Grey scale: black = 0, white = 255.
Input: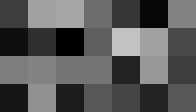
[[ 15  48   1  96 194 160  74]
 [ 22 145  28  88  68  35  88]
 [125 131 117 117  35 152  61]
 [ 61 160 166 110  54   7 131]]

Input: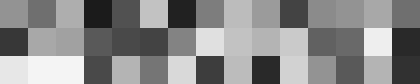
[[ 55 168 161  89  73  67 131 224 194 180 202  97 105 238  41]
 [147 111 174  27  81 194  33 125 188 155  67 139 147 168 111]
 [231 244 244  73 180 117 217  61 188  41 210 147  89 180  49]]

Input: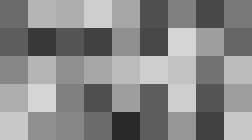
[[ 93  57  85  65 143  72 213 158 101]
 [173 213 128  79 158  93 206  85 158]
 [200 143 135 107  41  93 150  65 200]
 [135 181 143 166 187 206 194 114 187]
 [107 181 173 206 166  79 128  72 121]]

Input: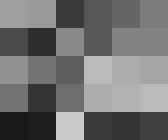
[[159 153  59  87 102 123]
 [146 115  95 186 173 166]
 [115  52 109 173 179 186]
 [ 73  46 138  87 131 131]
 [ 24  31 201  59  52  66]]

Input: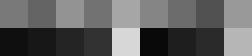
[[ 15  23  36  50 215   9  30  42 182]
 [121 100 147 114 166 133 108  81 153]]

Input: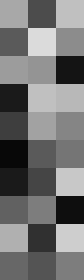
[[ 97 125  14]
 [156 148  20]
 [  8  90 117]
 [103  84 125]
 [ 62 162 133]
 [ 90 219 140]
 [ 26 192 184]
 [168  76 192]
 [ 26  69 200]
 [176  48 206]]
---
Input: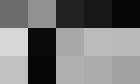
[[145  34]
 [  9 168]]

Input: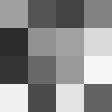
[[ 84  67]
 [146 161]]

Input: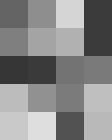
[[142 213]
 [164 177]]

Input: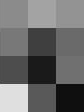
[[163 147]
 [ 63 106]]

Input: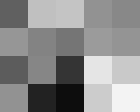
[[192 196]
 [131 117]]

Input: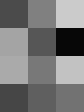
[[128 203]
 [ 86   7]]

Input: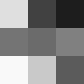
[[ 65  29]
 [107 128]]

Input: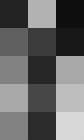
[[179  15]
 [ 59  24]]
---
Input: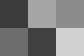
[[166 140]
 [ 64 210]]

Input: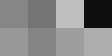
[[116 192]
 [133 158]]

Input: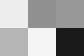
[[145 152]
 [245  26]]

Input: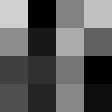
[[  1 130]
 [ 24 171]]

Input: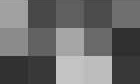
[[ 72  94]
 [ 98 165]]

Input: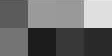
[[154 153]
 [ 28  56]]

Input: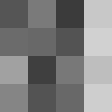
[[122  59]
 [104  83]]
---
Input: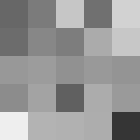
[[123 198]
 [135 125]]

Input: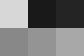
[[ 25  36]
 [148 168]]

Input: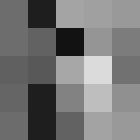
[[ 30 164]
 [ 98  18]]

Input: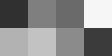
[[127 106]
 [194 139]]

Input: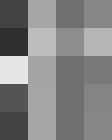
[[166 112]
 [189 141]]

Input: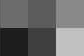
[[ 91 137]
 [ 63 192]]
